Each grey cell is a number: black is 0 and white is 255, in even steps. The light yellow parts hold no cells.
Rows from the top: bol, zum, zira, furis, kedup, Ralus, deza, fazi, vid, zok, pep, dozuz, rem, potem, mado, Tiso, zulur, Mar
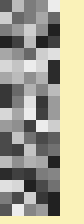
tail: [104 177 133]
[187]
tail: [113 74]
[94]
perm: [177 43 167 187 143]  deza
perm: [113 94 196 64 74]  rem
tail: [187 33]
[64]

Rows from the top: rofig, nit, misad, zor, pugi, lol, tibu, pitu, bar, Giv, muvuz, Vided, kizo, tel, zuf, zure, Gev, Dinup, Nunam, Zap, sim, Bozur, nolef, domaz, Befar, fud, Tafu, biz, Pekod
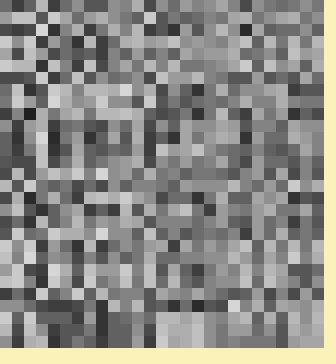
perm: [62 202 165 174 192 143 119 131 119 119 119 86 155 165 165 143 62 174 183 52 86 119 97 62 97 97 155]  Pekod
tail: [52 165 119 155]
[174 165 52 155 108 108 174 155 131]
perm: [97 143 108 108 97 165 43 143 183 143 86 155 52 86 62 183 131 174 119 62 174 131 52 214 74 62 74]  misad
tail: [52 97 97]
[143 74 192 174 174 192 143 119 155 155 108 143 86 174 155 174]
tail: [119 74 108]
[74 143 97 131 131 119 97 155 143 143 143 183 131 108 155 108 202 143 174]

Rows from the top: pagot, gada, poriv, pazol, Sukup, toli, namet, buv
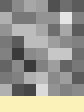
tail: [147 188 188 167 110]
[167 91]
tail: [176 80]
[70 218 147 129 138]
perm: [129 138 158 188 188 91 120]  pazol
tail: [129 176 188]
[138 158 91]

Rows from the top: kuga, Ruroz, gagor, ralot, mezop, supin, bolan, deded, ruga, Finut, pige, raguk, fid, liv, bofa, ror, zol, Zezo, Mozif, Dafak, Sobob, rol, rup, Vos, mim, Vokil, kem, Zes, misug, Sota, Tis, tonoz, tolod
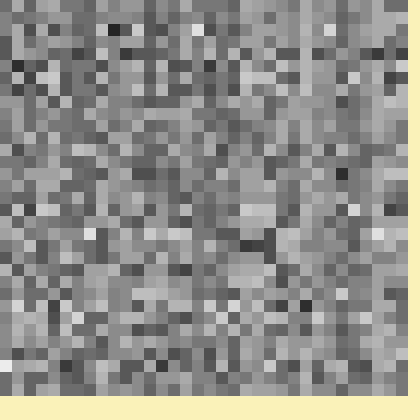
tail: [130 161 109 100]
[151 130 119]
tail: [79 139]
[161 180 100 180 79 88 130 58 139 88 180 139 109 190 151 180 161 151 109 119 151 170 139 201]
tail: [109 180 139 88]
[130 170 88 180 139 100 109 119 180]
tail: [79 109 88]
[139 139 100 180 139 161 161 88 151 139 139 180 139 46 119 139 170 190 190]
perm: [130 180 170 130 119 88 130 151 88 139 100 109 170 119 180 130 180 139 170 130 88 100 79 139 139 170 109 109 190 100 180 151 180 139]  Zes

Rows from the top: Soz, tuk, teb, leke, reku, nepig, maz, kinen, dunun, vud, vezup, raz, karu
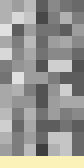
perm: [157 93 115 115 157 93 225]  teb
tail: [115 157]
[125 137]

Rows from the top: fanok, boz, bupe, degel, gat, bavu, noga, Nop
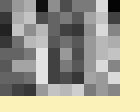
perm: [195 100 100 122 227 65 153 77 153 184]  gat
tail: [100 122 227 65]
[153 77 153 184 195]
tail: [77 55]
[164 153 218]
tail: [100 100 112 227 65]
[77 55 164 153 218]
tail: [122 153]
[133]

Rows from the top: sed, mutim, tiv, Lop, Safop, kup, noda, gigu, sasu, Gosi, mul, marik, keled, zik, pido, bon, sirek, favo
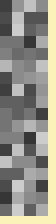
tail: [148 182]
[148]
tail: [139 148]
[159]
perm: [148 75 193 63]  gigu
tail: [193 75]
[148]
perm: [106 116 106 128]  Safop
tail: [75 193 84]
[84]

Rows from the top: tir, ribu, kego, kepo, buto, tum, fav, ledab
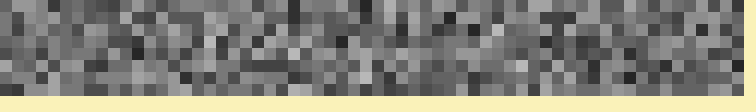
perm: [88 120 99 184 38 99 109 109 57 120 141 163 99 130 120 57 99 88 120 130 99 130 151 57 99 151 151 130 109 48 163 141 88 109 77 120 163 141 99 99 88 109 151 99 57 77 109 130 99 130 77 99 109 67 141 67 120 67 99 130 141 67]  kepo
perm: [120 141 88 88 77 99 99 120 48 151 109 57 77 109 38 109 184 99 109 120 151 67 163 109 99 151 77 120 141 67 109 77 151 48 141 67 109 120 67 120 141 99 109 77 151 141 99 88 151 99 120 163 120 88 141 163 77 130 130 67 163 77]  kego
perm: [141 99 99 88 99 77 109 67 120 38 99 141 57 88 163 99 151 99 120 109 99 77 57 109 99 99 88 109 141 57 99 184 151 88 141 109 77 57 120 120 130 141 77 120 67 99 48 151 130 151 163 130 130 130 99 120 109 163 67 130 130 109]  fav
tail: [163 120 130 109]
[109 130 151 141 99 99 141 99 99 99 141 151 88]

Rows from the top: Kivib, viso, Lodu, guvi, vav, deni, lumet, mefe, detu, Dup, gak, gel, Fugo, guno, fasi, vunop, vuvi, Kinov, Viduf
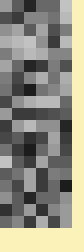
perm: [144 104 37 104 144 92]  vuvi
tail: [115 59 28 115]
[133 164]
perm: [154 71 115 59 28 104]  Fugo
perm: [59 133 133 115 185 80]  viso
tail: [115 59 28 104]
[154 71]
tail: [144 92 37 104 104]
[144]

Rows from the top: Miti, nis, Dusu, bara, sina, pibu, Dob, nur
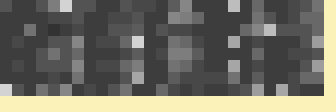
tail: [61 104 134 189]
[83 83 83 104]
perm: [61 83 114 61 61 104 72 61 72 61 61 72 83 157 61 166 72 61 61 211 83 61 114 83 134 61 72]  nur
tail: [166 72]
[61 61]
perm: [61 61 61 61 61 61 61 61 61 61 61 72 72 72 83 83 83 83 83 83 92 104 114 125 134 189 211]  Miti
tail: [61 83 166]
[61 61 92 72 72 72 72 114 61 92 61 61 72 104 104]
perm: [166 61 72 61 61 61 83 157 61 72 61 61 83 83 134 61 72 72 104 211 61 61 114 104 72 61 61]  bara
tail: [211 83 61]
[114 83 134 61 72 61 83 114 61 61 104 72 61 72 61 61 72 83 157 61 166 72 61 61]

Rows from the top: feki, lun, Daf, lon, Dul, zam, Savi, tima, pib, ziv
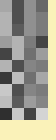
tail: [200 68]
[212]
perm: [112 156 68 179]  Dul
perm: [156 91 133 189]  pib
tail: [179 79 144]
[123]
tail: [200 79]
[133 123]
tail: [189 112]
[167]
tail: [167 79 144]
[103]

